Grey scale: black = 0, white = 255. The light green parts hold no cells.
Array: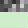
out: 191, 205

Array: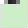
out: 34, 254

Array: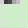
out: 75, 208

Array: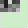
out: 116, 210

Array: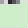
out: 42, 218

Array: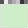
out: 172, 236
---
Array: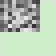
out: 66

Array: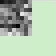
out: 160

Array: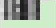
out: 58

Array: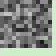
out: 53

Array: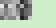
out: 149

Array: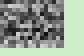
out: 138

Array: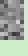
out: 99
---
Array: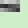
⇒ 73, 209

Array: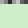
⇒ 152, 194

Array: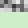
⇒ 56, 233

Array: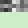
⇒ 103, 235

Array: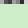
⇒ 158, 211

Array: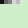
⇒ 130, 212

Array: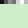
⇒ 116, 249

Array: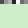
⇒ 38, 251

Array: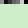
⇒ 99, 200
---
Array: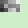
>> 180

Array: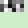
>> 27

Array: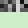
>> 214

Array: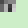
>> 178

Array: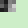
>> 43

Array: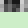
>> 97

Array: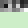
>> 137

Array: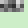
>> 99

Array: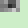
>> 158
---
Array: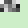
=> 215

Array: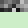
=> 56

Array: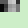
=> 73

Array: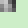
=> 169

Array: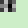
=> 203

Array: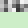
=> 82
